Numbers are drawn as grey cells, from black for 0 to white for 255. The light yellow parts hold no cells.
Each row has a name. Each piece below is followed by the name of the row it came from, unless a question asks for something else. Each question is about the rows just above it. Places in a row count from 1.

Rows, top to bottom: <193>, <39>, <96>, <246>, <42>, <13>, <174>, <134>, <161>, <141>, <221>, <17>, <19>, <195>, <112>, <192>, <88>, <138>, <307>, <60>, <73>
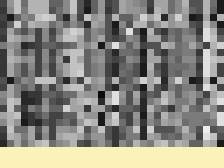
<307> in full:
67 194 110 110 164 82 149 67 149 149 137 194 82 137 194 82 55 98 123 194 40 208 82 82 82 123 179 123 82 236 82 98
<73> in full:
40 110 164 110 149 179 194 110 137 149 179 82 67 123 149 110 55 137 110 179 137 123 179 194 137 179 164 98 98 179 164 26
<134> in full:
55 164 123 82 123 67 137 67 123 179 194 194 98 123 137 82 40 110 110 98 26 164 82 55 110 110 123 123 55 223 164 67
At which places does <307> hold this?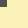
6 13 16 23 24 25 29 31
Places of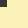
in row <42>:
24 29

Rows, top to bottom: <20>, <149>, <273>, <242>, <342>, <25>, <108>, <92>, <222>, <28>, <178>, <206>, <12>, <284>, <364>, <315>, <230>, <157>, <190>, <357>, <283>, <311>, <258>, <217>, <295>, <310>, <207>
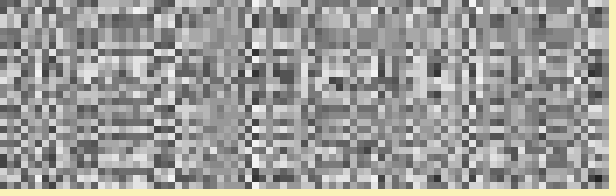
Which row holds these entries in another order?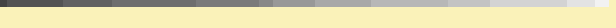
<315>
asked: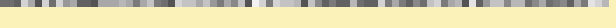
<283>
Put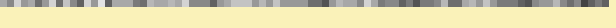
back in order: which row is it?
<364>
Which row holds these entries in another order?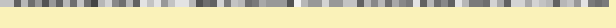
<207>

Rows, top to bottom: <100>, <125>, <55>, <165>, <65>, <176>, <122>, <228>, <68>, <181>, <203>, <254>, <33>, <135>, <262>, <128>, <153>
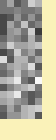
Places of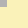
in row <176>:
5
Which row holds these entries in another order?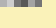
<100>
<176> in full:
104 148 132 104 179 104
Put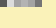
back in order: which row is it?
<181>

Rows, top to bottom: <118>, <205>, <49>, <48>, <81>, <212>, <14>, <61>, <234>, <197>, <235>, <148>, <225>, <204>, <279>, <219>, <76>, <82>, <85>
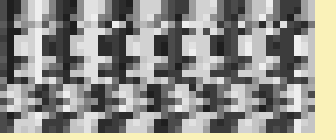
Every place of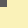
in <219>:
7 8 37 45
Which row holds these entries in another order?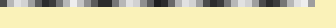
<204>
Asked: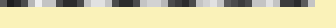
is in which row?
<234>
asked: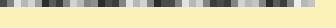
<279>
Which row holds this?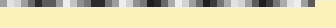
<219>
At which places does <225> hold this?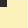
7 15 22 23 28
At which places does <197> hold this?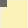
9 15 23 24 27 43

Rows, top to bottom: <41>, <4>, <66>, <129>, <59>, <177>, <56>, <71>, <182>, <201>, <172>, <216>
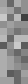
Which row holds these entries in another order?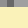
<216>
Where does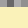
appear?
<41>
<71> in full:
173 132 104 132
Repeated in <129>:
144
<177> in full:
185 104 185 185
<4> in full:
173 160 116 144
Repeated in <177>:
185

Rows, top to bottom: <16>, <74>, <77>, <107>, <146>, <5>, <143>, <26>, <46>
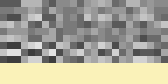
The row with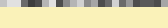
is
<26>
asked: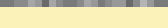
<74>
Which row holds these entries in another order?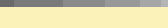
<74>
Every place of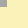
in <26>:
14 24
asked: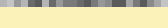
<107>

